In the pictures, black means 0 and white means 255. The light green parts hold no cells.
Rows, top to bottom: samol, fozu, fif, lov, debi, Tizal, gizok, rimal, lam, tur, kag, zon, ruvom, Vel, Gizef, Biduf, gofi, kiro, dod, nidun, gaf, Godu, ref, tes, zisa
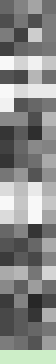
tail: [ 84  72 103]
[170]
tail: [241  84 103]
[118]
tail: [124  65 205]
[124]
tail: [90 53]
[176]

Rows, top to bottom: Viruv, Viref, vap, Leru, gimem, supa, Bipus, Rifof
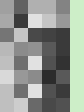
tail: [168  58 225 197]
[152]
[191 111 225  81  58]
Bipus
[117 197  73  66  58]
vap
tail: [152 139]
[44 89]

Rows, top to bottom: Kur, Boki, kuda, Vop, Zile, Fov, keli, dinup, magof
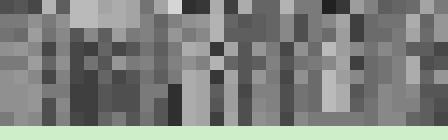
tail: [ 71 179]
[ 94 186 186 164 172 164 115 164 213  47  55 172  63 172 101 101 179 122
 122  33  55 157 129  94 101 107 164 122]
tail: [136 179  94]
[ 94  94 101 136  79 122 107 157  63 107 107 122 164 107 150]
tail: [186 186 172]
[172 164 129 101 129 144 150 179 101  86  94 101 136  79 122 136 164  63
 107 115 115 172 101 150]
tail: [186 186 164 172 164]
[115 164 213  47  55 172  63 172 101 101 179 122 122  33  55 157 129  94
 101 107 164 122]
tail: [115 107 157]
[115 136  86 136  94 157 122 129 107 150 122 136 179  94  94  94 101 136
  79 122 107 157  63 107 107 122 164 107 150]
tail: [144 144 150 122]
[122  63  63  86  79  79 122 122  47 172 164  94 157  71 129 129  79 115
 107 186 172  86 107 136 129 136  86  86]

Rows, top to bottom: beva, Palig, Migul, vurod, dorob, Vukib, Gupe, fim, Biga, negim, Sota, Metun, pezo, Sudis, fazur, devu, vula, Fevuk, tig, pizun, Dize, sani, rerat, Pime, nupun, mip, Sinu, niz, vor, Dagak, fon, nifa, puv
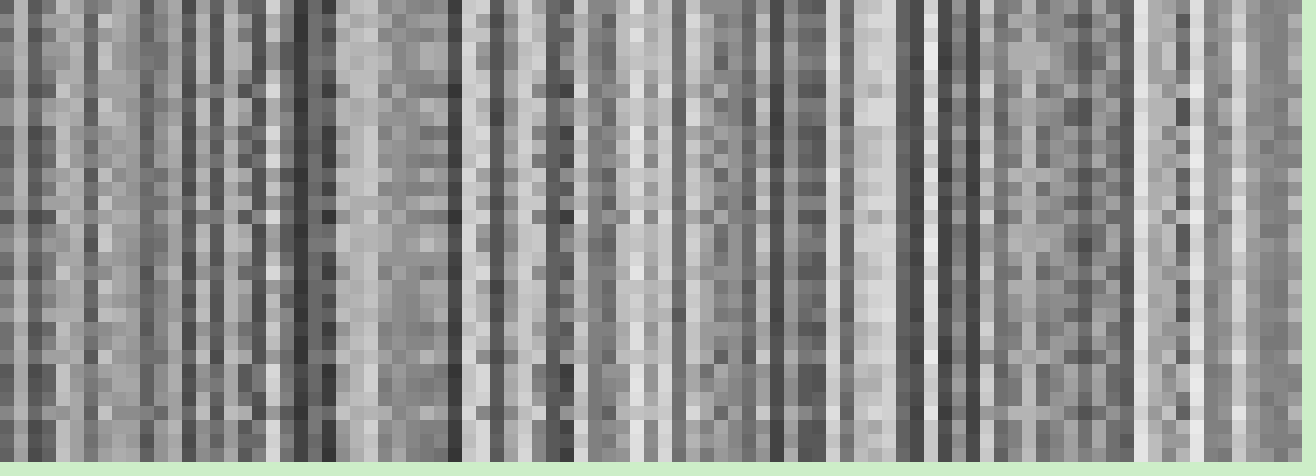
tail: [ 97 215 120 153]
[222 160 128 128 167]
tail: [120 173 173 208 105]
[ 83 200  83 160  75 208 112 120 188 112 128 160 120 160 105  89 228 180
 147 173 234 128 134 194 160 134 134 128]
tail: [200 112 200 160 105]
[153  97 194  89 167 120 112 222 105 194 208 208 105  67 228  61 120  67
 167 128 180 167 173 160 120  83 112 147  97 222 160 180  97 215 134 147
 222 167 134 140 180]
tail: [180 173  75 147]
[ 89  61 120 112 188 173 188 180 134 147 173 167  83 208 140  83 134 194
 208  83 147 180 128 105 180 194 188 200 112 200 167  97 147 112 194  83
 160 128 120 222 105 194 215 208 105  67 234  61 112  67 153 128 173 173
 180 153 120  89 105 167  97 215 160 194  97 208 140 147 222 160 128 128
 180]

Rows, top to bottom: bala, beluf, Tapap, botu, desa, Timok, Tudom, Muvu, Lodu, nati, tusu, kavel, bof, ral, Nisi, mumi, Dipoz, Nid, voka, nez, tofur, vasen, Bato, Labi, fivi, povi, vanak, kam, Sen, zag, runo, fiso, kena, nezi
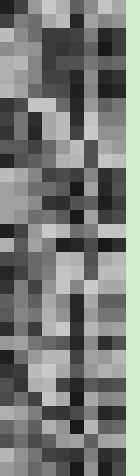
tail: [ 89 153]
[175 169]
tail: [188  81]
[169 153]
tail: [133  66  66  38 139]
[38 52]
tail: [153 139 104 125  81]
[ 24 146  31  74]
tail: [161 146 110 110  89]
[ 24 161  38  81]
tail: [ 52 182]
[153 161]
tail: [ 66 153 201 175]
[ 96 139 195 169]

